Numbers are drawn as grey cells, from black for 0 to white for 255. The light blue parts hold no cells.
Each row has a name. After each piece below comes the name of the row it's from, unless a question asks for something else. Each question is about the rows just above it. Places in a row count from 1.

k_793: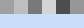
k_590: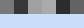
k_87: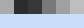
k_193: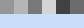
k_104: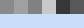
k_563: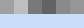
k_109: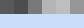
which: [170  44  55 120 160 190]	k_87
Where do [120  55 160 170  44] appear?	k_590
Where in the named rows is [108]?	k_193, 6
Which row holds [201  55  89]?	k_104

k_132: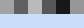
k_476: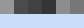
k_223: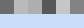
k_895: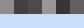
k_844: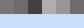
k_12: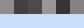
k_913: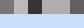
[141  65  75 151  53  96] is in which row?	k_895
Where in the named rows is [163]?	k_132, 1
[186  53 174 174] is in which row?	k_913
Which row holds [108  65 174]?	k_844

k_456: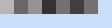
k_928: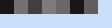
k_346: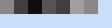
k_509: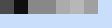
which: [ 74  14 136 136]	k_509
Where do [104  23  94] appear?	k_928
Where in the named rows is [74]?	k_509, 1
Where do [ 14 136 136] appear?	k_509
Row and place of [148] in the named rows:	k_456, 3
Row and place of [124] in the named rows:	k_928, 4
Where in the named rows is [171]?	k_509, 5

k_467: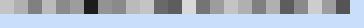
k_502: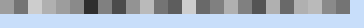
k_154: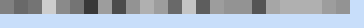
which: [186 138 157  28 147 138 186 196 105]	k_467
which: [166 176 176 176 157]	k_154
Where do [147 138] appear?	k_467
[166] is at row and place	k_154, 20
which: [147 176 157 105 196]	k_154

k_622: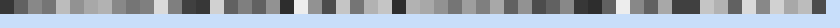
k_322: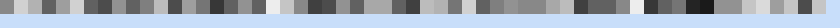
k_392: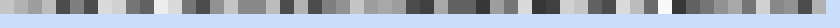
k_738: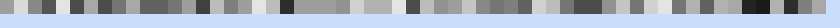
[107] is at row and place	k_392, 47
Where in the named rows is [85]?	k_738, 4
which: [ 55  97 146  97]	k_322

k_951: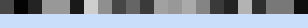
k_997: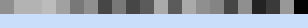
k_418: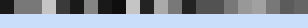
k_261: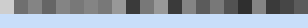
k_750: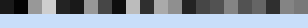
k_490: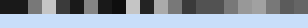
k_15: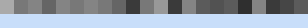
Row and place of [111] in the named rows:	k_261, 2
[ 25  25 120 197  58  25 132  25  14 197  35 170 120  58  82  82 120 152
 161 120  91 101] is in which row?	k_490
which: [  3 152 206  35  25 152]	k_750
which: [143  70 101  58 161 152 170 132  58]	k_951
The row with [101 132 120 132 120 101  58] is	k_15

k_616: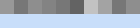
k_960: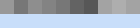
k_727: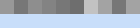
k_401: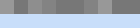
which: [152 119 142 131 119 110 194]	k_727
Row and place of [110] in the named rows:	k_727, 6
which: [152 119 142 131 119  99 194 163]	k_616

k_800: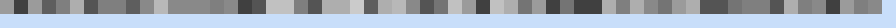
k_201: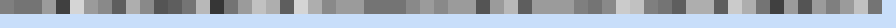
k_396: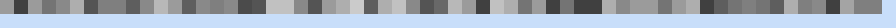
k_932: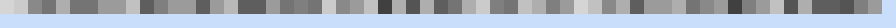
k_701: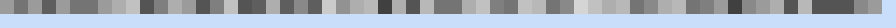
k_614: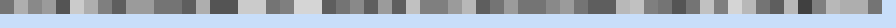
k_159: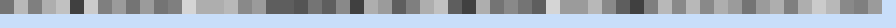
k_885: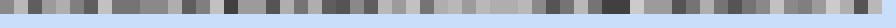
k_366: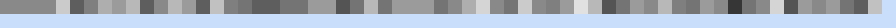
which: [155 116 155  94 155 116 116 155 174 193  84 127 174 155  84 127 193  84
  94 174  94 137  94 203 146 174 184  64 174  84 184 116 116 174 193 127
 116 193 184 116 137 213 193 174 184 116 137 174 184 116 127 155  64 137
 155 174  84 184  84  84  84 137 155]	k_701
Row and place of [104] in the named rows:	k_396, 32
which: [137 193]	k_885
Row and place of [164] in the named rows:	k_396, 61
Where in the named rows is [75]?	k_396, 18
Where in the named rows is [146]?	k_701, 25
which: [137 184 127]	k_366

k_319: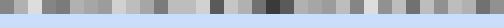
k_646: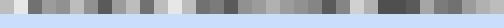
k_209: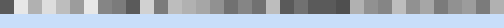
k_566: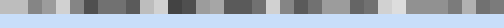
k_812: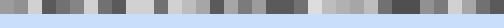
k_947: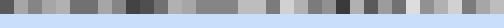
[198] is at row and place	k_319, 17
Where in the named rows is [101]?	k_566, 26

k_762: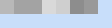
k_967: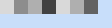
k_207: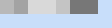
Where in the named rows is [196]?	k_207, 5
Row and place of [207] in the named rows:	k_762, 5

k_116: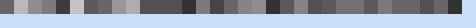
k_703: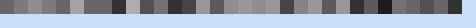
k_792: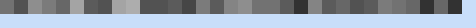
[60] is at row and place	k_116, 5
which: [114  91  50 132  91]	k_792
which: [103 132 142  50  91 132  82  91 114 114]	k_116
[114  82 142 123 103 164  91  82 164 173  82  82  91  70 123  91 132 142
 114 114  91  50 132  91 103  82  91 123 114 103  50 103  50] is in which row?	k_792
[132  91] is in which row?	k_792
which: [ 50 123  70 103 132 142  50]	k_116

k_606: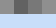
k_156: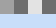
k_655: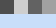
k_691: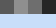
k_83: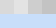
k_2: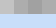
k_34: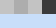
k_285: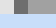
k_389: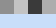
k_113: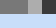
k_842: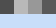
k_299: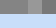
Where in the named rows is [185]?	k_842, 2
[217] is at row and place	k_83, 1
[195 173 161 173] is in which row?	k_2
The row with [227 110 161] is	k_285
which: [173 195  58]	k_34
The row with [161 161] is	k_285
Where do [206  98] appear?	k_655

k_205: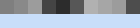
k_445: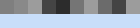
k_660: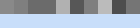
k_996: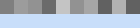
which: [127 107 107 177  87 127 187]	k_660
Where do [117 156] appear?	k_445
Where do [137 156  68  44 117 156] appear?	k_445
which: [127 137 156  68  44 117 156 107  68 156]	k_445

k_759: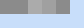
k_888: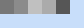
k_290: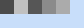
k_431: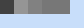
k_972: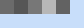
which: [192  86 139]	k_290
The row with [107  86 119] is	k_972
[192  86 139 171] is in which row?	k_290
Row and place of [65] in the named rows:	k_431, 1
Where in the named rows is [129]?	k_431, 3
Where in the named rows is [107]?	k_972, 1

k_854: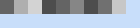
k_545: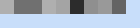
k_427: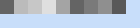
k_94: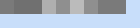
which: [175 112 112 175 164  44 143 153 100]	k_545
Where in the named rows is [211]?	k_854, 3
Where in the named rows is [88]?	k_427, 9
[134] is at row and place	k_854, 6
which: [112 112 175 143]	k_94

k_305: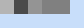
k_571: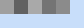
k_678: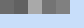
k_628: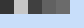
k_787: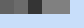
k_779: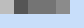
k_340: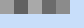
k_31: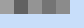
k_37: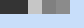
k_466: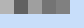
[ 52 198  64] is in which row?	k_628
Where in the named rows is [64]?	k_628, 3
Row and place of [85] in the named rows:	k_779, 2

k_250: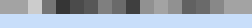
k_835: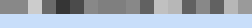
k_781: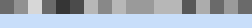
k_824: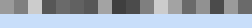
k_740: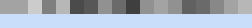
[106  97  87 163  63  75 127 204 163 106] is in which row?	k_824
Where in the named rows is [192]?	k_835, 12
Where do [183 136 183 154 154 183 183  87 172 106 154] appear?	k_781
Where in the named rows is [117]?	k_250, 4
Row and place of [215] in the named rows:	k_781, 3
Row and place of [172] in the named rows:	k_781, 15

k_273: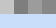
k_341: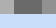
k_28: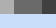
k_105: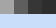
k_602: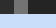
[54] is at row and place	k_105, 3
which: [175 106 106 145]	k_341
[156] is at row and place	k_273, 3

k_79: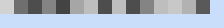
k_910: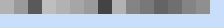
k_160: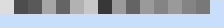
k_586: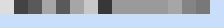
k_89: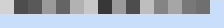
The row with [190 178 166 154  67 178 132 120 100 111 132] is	k_910
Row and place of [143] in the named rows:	k_910, 15
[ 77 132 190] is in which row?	k_79

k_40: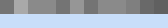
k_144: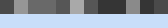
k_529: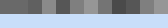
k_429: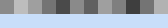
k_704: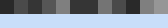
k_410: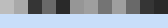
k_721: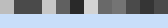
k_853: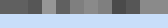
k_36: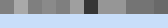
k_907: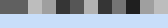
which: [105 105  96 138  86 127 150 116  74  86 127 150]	k_529
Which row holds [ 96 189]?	k_907
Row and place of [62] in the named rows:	k_429, 10
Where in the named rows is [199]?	k_721, 4

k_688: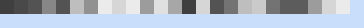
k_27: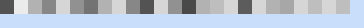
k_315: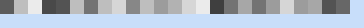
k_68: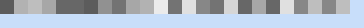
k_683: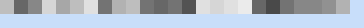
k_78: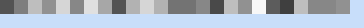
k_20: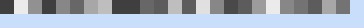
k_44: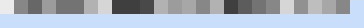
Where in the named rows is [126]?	k_78, 2
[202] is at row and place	k_688, 19
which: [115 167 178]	k_68

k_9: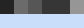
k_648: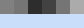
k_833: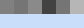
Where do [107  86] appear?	k_9
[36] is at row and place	k_9, 1
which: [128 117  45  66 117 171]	k_648
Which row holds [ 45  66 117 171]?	k_648
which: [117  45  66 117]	k_648
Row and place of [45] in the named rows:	k_648, 3

